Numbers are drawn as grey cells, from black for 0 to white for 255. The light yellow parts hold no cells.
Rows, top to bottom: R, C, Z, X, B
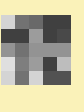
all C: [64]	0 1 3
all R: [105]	2
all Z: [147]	0 2 3 4
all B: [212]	0 2
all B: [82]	3 4
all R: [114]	1

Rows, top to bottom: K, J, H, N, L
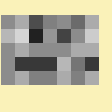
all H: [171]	1 5 6
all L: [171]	1 4 6
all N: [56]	1 2 3 6

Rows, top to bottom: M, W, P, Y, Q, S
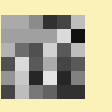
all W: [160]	0 1 2 3
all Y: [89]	2 5
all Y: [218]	1
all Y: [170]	3

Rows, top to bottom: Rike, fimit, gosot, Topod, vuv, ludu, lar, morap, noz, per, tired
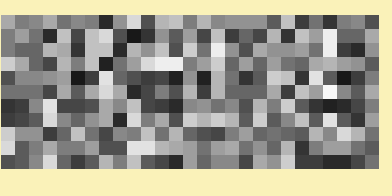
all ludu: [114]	0 1 2
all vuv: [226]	7 22
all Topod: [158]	9 14 17 19 24
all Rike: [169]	0 3

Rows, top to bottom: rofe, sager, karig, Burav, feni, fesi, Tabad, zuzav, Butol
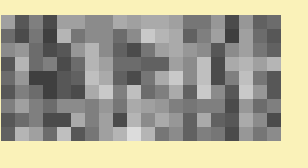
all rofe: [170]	8 10 11
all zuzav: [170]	5 11 14 17
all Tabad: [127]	0 2 6 12 14 15 19
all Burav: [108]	2 5 8 9
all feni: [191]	6 14 17
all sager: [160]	15 17

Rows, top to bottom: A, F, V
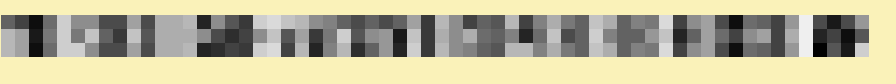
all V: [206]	4 5 18 29 61
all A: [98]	0 24 26 28 34 41 44 54
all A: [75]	7 8 10 25 27 51 58 60
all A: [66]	1 33 37 48 55
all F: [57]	8 22 30
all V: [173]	11 12 39 43

